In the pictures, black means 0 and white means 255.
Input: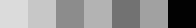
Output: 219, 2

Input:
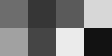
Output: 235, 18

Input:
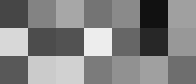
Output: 237, 17

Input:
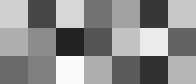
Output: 249, 35

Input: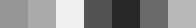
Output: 239, 40

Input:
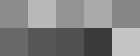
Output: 196, 59

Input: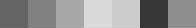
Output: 218, 55

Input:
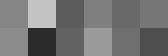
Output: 196, 43
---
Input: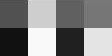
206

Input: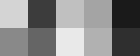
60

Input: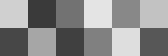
58

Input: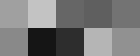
195

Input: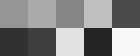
170

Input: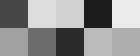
221

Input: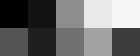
19

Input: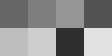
127

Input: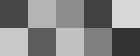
180

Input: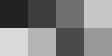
61
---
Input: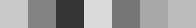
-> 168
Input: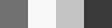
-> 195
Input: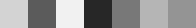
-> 181
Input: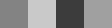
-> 60
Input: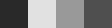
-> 153
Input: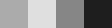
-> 134
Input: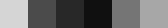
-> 117
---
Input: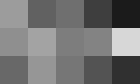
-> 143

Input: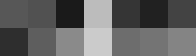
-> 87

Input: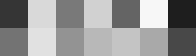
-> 53

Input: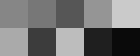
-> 134

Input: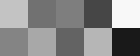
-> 195

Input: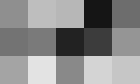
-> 115
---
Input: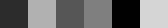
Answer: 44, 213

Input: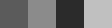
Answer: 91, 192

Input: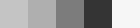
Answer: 196, 246

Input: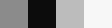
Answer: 139, 247

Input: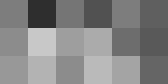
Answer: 125, 101

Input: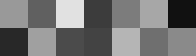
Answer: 153, 138

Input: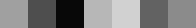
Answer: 160, 139

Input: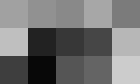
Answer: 161, 204

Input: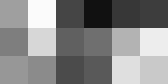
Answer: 159, 201

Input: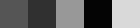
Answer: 85, 217
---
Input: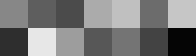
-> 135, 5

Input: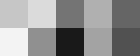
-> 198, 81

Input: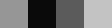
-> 150, 195

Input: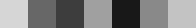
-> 214, 195

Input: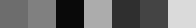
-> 109, 218

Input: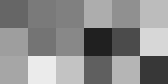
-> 102, 55

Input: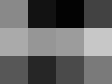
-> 137, 122
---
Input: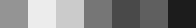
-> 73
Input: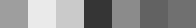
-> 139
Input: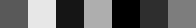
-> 0
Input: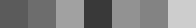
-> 146
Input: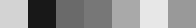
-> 169
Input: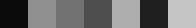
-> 174
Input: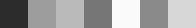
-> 250
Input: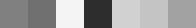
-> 209
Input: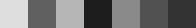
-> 138
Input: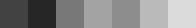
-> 141
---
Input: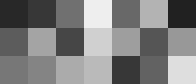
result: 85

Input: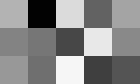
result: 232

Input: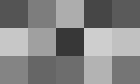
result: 206

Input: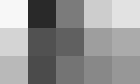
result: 158

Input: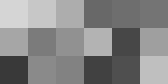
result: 71

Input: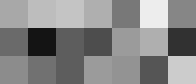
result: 175

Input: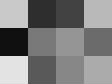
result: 149

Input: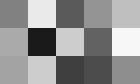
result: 98

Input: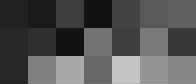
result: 121

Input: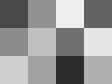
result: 112
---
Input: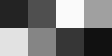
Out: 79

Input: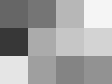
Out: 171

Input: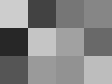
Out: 197

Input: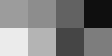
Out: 141

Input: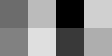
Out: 187

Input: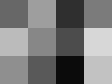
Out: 135

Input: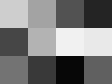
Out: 179

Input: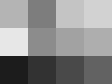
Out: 140
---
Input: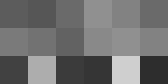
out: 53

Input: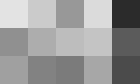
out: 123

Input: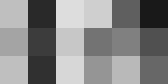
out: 149

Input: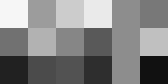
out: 46

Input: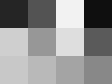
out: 185

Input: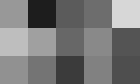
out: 59
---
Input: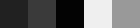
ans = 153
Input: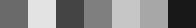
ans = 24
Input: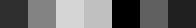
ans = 32
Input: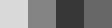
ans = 103
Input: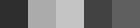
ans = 95
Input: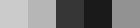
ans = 146
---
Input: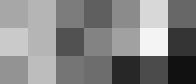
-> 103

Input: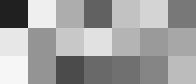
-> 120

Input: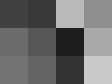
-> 143

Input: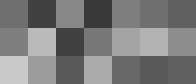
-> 97

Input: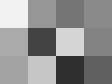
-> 138

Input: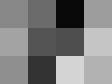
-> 157

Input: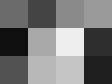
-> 154

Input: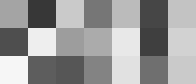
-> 195
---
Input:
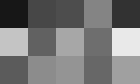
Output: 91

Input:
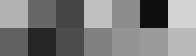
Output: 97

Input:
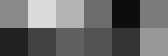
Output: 33

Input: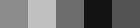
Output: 139

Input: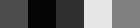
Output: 77

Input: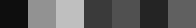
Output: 14

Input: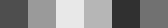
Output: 78

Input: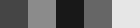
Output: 69
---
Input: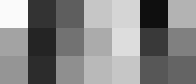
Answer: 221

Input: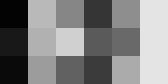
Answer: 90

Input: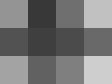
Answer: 63

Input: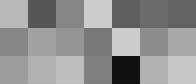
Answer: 205

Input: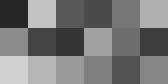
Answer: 161

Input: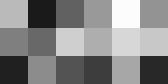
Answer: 174
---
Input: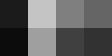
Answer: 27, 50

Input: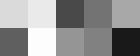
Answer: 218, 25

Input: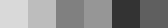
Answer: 217, 95

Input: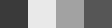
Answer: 58, 86

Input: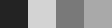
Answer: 35, 169

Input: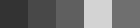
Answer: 51, 111

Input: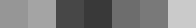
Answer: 150, 202

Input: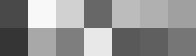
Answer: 73, 118
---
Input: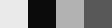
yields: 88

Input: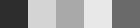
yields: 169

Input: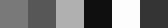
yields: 121

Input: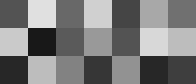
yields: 208

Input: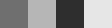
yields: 111

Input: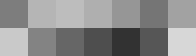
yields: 189

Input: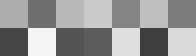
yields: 217

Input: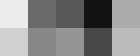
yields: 187

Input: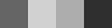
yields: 100
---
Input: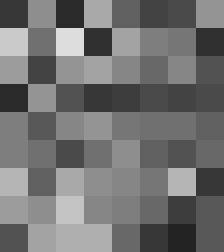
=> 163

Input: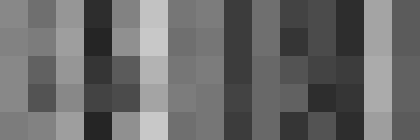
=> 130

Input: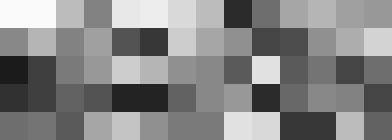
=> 116

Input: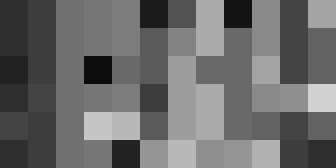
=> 61

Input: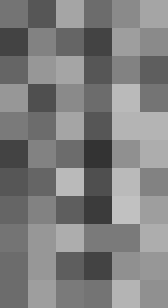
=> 158

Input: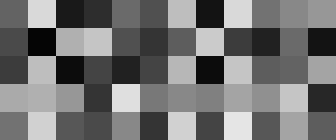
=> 209
